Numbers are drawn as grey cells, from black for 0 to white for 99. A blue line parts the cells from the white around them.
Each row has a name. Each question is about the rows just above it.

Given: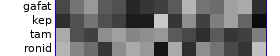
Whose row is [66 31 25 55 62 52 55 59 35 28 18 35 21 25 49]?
tam
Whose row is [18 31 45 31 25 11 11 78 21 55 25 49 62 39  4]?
kep

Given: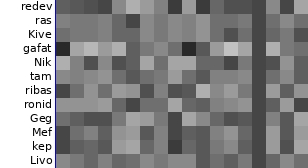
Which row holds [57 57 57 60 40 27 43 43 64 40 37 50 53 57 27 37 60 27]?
ronid
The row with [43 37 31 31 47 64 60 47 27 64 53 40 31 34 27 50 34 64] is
Geg

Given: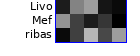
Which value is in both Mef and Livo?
[11]
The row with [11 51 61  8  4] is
Livo
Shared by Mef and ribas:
[25]
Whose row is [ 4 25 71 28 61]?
ribas

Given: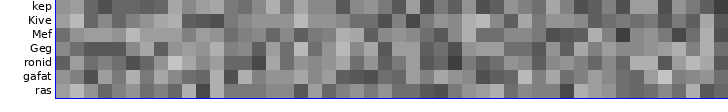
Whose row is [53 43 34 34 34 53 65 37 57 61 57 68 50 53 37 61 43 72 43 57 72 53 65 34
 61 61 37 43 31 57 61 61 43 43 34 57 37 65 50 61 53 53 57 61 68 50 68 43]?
Geg
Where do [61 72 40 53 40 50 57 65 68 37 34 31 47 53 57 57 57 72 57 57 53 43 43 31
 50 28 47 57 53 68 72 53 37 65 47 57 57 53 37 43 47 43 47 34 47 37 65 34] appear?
Kive
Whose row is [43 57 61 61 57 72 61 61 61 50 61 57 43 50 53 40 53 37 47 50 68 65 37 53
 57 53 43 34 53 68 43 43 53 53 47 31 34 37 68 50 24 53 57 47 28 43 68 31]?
Mef

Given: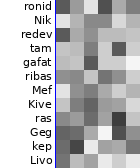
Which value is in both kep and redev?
[66]
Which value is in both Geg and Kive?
[39]
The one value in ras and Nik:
[53]
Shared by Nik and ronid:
[88]
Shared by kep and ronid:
[66]

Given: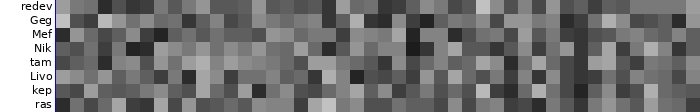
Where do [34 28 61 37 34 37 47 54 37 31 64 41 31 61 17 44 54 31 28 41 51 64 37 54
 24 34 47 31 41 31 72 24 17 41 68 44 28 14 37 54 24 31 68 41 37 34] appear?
kep
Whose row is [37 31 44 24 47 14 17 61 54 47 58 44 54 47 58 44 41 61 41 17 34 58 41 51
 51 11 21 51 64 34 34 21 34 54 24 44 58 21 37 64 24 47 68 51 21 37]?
Nik
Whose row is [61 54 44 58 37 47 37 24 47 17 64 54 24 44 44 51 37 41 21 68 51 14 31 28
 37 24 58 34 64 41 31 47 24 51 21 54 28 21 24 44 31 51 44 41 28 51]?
Livo

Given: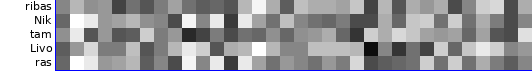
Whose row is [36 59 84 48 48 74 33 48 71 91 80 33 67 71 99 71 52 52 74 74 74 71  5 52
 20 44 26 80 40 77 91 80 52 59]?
Livo

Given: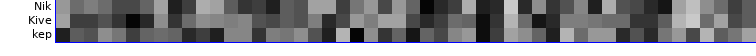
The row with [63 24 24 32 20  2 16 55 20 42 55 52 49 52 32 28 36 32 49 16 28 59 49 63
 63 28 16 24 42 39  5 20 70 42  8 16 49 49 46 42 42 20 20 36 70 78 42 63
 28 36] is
Kive
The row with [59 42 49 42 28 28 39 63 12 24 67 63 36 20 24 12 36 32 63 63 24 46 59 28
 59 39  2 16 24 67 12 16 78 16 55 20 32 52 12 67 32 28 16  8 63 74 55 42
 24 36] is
Nik
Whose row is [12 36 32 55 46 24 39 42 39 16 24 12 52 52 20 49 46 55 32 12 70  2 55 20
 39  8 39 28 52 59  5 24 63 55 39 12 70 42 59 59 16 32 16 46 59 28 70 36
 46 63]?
kep

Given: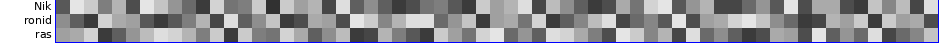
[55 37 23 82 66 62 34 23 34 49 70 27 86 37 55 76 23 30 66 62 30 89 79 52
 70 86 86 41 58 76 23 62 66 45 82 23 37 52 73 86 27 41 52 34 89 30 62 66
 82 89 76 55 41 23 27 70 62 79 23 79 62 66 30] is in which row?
ronid
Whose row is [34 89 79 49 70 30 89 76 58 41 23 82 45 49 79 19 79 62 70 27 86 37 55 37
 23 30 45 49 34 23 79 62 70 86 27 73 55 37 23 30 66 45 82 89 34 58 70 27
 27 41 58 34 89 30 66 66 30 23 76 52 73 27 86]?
Nik
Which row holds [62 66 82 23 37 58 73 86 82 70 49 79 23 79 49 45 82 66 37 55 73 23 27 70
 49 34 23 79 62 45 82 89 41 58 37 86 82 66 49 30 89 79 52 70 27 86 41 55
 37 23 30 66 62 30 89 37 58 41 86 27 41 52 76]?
ras

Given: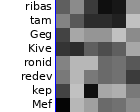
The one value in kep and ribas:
[6]
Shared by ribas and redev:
[23]
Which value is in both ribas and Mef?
[54]
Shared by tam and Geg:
[75]

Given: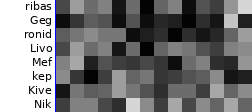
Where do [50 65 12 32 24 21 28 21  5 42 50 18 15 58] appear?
Mef
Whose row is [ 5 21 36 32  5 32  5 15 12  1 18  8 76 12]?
Geg
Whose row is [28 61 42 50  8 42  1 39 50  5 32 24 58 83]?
ribas

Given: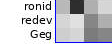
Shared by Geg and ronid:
[83]
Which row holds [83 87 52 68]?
redev
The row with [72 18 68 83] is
ronid
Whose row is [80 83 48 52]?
Geg

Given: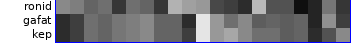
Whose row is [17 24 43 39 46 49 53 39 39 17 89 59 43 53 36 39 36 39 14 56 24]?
gafat
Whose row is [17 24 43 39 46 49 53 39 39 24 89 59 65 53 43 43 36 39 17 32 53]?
kep
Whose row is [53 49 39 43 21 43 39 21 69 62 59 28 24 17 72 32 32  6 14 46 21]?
ronid

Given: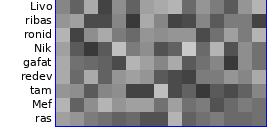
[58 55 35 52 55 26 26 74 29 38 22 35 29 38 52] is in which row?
tam
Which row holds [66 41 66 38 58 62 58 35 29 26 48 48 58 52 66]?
redev
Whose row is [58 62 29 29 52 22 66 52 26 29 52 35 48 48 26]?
ribas

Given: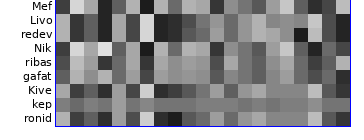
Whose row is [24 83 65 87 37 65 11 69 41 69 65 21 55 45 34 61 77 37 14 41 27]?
Nik
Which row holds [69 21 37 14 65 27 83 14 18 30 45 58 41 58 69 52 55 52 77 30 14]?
Livo
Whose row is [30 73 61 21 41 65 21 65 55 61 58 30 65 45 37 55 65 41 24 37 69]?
ribas
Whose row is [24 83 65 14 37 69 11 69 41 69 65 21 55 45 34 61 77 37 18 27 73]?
Mef
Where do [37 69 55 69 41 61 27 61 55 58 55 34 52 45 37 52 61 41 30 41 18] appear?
gafat

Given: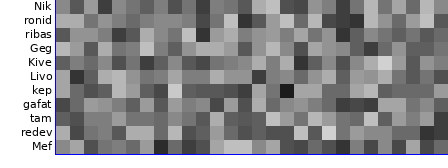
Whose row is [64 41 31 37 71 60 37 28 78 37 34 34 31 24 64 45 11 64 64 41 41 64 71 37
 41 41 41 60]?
kep
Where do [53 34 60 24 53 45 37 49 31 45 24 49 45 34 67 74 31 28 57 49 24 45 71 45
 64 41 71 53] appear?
Nik
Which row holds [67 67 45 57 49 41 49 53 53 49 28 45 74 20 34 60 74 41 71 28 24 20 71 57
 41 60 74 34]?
ronid

